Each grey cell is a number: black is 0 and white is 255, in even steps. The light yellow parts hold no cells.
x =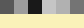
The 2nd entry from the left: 156
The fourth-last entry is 25
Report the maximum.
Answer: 197

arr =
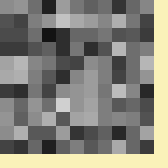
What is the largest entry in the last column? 182
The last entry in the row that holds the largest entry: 75
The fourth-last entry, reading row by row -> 110
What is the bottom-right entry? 59
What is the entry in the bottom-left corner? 67
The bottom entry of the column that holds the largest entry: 96
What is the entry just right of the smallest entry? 46
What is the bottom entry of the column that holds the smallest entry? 32
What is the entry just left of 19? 110
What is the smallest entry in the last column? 40
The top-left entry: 140
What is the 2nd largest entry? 194
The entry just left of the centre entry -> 46
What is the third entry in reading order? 110
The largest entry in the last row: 169
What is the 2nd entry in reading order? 148
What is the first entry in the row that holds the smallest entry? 75
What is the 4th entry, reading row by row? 32
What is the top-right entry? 134
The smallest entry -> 19
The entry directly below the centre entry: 148
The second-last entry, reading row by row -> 103
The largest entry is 208
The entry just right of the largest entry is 148

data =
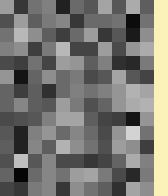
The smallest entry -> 5
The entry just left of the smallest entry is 100
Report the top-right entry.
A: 94
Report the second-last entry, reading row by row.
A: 164
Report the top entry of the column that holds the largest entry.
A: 171
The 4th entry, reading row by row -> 128
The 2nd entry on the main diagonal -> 157
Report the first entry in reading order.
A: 157
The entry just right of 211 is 114
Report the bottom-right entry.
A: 142
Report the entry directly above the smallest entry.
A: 191
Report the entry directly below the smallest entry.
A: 55
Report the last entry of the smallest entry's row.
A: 122
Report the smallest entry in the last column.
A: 62
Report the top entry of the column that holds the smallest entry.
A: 55
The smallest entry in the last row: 48
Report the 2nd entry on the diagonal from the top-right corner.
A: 12
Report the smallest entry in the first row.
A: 33
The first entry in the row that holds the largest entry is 87
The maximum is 211
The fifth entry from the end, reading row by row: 114
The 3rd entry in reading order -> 114
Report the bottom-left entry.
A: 68
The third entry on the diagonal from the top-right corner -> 87
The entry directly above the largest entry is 20

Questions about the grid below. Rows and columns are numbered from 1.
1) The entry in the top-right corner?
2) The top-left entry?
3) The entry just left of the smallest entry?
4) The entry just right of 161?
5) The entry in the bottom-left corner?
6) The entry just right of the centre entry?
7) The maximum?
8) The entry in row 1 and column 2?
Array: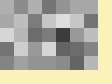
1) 167
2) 175
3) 124
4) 147
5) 132
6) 60
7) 220
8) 139

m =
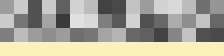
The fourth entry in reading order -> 202
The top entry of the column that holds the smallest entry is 96
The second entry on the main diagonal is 118
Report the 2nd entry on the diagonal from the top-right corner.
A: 194
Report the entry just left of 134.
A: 66
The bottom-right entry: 74
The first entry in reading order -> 156
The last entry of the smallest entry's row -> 103
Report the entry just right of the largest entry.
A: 217
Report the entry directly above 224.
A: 210
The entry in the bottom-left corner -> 126
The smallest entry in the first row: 66
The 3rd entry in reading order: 81
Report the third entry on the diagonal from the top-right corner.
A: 194

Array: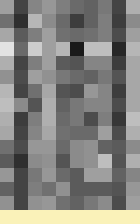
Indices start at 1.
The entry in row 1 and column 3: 133
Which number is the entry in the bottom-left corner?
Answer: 145
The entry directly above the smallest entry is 106
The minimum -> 26
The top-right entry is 175
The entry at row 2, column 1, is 112
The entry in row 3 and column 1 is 167
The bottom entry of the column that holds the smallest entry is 98
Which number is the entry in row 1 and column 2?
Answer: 68
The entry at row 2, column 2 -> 47
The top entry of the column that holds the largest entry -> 159
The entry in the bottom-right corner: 159
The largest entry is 226
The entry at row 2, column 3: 182
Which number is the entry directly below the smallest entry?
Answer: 84
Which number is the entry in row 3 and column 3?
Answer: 126
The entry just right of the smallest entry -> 190

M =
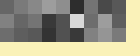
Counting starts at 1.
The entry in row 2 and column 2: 102
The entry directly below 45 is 216
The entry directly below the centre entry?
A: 81
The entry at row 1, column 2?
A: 122
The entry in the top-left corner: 102
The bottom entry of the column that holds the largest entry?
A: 57
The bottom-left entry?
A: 109
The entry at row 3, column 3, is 88

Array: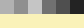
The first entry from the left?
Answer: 177
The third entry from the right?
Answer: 113
